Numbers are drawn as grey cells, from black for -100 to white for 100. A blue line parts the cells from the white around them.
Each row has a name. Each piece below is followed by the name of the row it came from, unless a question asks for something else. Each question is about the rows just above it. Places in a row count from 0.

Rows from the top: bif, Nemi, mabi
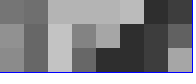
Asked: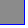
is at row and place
mabi, 0
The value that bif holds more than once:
[41]
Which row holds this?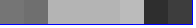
bif
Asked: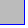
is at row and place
bif, 5

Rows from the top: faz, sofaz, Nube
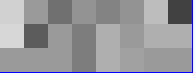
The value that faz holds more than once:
[15]
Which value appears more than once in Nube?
[21]
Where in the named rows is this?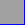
Nube, 5
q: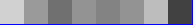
faz
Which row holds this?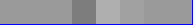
Nube
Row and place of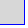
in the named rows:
sofaz, 0

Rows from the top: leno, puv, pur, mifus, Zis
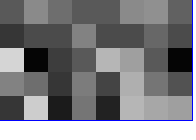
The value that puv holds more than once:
[-41]
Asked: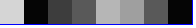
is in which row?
pur
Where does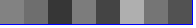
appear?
mifus
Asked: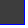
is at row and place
pur, 2

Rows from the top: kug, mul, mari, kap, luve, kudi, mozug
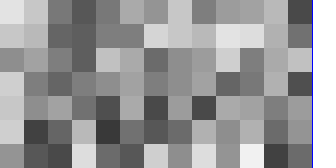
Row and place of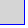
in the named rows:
mul, 6
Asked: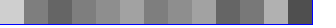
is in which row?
kap

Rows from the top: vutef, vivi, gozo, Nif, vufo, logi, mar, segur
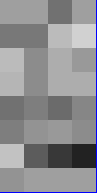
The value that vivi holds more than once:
[-6]
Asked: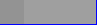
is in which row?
segur
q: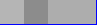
Nif
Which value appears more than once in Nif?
[36]
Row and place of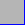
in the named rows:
Nif, 0
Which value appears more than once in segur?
[25]
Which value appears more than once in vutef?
[25]

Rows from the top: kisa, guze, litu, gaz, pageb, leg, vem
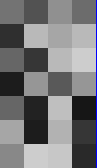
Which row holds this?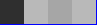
guze
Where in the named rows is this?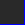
vem, 3
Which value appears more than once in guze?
[45]
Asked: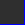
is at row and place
guze, 0
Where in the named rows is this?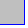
pageb, 2
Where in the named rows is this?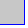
vem, 2

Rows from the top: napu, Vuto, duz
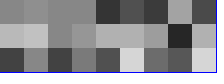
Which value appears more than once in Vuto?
[39]
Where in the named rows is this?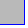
Vuto, 0
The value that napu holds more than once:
[6]
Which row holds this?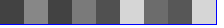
duz
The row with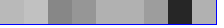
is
Vuto
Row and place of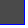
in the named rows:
napu, 8

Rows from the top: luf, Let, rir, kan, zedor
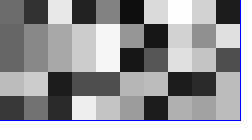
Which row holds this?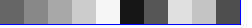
rir
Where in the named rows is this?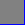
luf, 4
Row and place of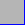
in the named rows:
kan, 5
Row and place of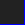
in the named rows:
luf, 3

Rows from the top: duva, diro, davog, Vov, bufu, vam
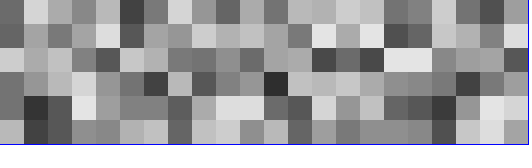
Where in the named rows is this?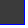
bufu, 18
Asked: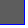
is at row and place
bufu, 7
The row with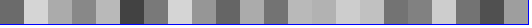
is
duva
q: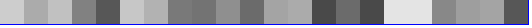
davog

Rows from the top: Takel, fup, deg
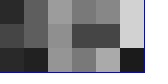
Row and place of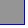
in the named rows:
deg, 2
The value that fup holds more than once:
[-46]
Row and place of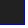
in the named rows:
deg, 1
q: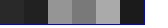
deg

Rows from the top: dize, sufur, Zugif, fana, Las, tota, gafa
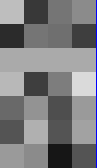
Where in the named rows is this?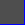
Las, 2
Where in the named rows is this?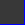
dize, 1
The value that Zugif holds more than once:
[33]
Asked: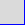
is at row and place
fana, 3
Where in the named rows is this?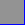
Las, 1
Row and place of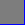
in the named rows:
fana, 2

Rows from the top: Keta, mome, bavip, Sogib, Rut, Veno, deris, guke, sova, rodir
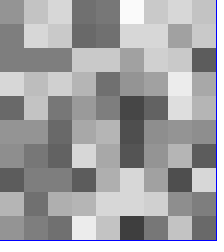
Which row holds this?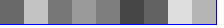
Rut
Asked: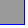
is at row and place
Rut, 3
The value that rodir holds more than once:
[53]
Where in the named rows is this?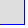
Rut, 7
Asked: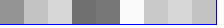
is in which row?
Keta
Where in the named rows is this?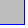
Sogib, 1

